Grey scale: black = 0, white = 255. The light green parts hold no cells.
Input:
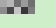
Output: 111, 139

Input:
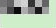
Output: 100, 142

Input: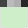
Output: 39, 66

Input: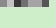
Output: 85, 138

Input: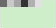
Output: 225, 106

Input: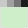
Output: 28, 201

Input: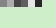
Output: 39, 132

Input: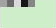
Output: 134, 162
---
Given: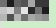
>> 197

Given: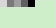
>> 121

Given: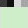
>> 59

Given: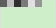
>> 150

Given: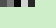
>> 79

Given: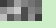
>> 174
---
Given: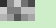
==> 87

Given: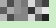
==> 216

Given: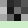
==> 100

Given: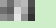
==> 229

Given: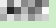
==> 151

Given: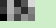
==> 69

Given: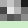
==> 84
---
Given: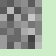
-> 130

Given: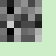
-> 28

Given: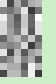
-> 88

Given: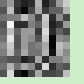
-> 154

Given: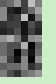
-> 150
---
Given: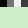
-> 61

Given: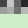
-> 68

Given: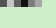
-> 84

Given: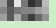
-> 62

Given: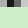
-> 102

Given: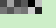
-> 29

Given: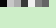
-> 56

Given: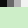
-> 105

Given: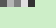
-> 87
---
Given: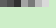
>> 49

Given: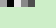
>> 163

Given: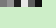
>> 147

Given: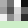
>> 100

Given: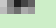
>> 187

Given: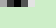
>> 169

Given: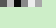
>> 196
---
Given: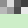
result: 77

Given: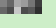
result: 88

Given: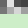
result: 214

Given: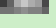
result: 128

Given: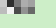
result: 146

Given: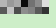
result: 89

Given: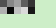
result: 218

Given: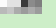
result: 171
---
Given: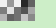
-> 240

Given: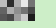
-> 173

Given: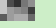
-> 49

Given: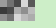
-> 73

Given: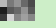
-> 147

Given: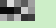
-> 132

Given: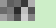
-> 107
